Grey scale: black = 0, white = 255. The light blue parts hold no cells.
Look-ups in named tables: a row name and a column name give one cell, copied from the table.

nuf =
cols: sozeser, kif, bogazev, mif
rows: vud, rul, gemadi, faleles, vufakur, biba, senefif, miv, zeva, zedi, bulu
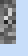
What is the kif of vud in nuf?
91
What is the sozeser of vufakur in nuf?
133
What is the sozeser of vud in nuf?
71
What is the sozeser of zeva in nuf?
79
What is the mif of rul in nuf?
91
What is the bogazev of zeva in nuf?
167
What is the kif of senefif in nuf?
145
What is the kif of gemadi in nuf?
94
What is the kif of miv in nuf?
96

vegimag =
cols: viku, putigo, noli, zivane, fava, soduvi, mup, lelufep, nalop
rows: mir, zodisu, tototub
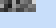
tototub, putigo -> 43
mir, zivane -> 160
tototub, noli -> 93
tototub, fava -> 62
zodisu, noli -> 24
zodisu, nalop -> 116
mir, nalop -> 211
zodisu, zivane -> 155
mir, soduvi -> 128
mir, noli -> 50
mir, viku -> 121
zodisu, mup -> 87
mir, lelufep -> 92
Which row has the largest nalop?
mir

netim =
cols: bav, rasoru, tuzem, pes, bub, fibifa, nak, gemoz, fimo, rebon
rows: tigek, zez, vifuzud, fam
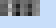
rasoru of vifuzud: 101
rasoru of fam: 84
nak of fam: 89
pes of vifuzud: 107
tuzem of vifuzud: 152
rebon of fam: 143
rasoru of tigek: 107
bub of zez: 32
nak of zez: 94
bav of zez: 95
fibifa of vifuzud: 123
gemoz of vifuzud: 74
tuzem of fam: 200
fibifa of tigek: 111
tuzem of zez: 189
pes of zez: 87
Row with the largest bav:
tigek

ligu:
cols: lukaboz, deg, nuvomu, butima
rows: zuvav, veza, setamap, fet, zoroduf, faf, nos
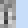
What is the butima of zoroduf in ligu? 132
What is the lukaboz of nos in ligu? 154
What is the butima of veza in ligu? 159
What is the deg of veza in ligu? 130
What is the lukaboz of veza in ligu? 173
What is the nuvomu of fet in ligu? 221
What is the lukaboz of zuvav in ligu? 115

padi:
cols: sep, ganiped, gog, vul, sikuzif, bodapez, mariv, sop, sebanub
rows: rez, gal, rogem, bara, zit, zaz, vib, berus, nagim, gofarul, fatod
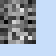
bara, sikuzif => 162
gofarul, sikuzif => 85
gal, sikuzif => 189
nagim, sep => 76
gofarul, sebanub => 120
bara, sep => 77
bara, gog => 156
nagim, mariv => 184
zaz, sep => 98
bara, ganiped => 102
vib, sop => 142
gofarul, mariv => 80
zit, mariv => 125
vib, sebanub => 127
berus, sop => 69
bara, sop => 44
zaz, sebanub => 52
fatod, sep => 69
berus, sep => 40
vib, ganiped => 130
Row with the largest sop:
gofarul

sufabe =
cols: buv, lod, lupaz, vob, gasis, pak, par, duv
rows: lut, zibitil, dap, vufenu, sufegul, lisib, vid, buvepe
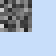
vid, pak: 66
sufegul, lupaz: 34
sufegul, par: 47
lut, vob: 73
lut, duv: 62
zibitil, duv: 48

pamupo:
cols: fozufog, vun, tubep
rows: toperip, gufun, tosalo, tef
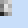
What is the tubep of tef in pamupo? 171
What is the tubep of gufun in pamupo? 178
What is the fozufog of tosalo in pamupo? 139
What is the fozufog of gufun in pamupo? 117
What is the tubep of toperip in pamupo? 214
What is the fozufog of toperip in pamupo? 158
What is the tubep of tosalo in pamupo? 204
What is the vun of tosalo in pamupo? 216
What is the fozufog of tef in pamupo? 35
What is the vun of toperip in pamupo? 182
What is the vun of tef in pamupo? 123
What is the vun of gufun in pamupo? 228
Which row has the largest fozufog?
toperip

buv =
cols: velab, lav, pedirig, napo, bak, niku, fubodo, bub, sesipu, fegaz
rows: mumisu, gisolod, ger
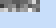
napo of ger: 196
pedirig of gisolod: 131
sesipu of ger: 156
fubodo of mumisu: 104
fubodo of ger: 154
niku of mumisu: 103
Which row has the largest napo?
ger

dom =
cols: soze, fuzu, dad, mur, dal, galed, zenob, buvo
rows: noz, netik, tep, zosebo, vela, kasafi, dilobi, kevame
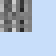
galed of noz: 54
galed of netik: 57
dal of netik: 115
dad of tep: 87
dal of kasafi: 115
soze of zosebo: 126
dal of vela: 120
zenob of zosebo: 127
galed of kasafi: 44
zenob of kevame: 143
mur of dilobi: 148
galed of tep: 35
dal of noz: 119
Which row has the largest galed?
zosebo

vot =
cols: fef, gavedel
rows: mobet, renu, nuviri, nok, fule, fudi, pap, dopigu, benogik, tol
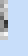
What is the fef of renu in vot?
150
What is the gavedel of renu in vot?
229
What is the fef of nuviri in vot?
191
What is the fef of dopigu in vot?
139
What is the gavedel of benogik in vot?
247
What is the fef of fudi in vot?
150

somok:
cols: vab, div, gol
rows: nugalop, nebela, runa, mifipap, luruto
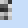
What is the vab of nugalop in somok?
204
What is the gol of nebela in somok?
220
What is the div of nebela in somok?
92
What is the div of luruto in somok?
78
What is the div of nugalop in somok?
179
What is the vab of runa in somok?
41
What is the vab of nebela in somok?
85
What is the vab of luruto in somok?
140
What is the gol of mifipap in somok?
222
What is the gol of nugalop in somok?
54
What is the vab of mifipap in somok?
194
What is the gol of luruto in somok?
192
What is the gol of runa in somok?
161
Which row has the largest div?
nugalop

